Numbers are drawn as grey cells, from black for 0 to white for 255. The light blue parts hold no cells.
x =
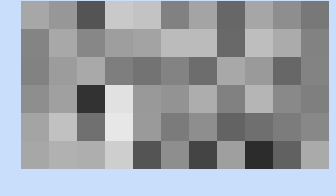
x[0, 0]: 167
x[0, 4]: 195
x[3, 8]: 181
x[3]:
[142, 160, 50, 225, 153, 147, 173, 129, 181, 137, 127]
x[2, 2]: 169
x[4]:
[164, 193, 112, 231, 154, 123, 142, 99, 111, 124, 136]
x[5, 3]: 206
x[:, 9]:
[142, 171, 103, 137, 124, 97]
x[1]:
[132, 168, 135, 158, 163, 187, 187, 105, 190, 171, 130]
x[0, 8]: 166
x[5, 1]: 177
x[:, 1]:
[151, 168, 156, 160, 193, 177]
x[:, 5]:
[129, 187, 131, 147, 123, 142]
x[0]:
[167, 151, 84, 201, 195, 129, 164, 103, 166, 142, 120]

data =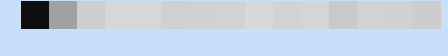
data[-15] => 14
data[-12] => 215
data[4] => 215
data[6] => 209
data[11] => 201

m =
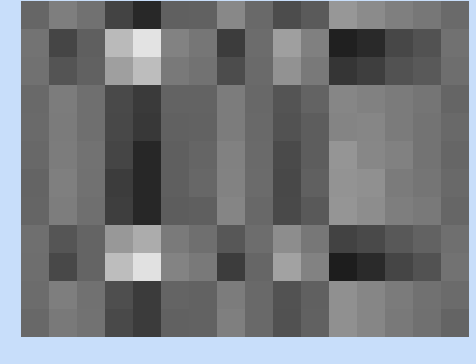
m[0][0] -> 102
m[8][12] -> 73
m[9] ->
[110, 72, 100, 189, 225, 131, 121, 60, 102, 162, 130, 29, 42, 69, 82, 114]
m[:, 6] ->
[97, 118, 114, 99, 98, 101, 103, 95, 111, 121, 98, 98]
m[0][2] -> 113
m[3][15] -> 101
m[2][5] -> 121
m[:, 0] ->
[102, 115, 113, 105, 106, 104, 100, 101, 111, 110, 108, 104]
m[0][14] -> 119
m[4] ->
[106, 123, 111, 72, 56, 97, 98, 124, 105, 82, 93, 132, 134, 123, 115, 105]
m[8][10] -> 119
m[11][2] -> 114
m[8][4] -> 172
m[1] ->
[115, 69, 95, 186, 227, 130, 118, 60, 108, 159, 128, 32, 41, 71, 82, 113]
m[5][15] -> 102
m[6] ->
[100, 127, 113, 60, 39, 95, 103, 130, 107, 72, 96, 147, 144, 123, 117, 105]
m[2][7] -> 76
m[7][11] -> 149
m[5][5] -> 95
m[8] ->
[111, 85, 100, 152, 172, 122, 111, 87, 109, 141, 119, 66, 73, 88, 98, 111]
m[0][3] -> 67
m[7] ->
[101, 125, 111, 62, 39, 93, 95, 133, 104, 73, 89, 149, 141, 126, 121, 102]
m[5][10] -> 93
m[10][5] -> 100

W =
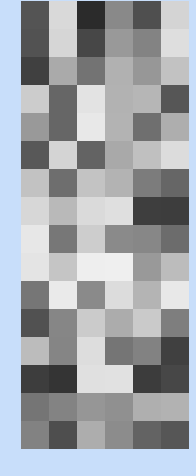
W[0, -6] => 84
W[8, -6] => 231
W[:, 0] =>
[84, 82, 64, 204, 153, 88, 194, 215, 231, 228, 118, 81, 188, 61, 117, 130]
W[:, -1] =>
[212, 222, 194, 86, 174, 220, 102, 61, 108, 188, 232, 126, 64, 71, 178, 86]
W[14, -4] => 150
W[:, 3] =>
[137, 153, 177, 178, 179, 169, 179, 223, 138, 239, 220, 172, 117, 225, 144, 140]
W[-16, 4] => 79
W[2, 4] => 151
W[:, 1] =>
[217, 214, 170, 102, 102, 212, 110, 185, 119, 197, 234, 134, 133, 52, 131, 78]
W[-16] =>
[84, 217, 43, 137, 79, 212]
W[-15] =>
[82, 214, 71, 153, 131, 222]
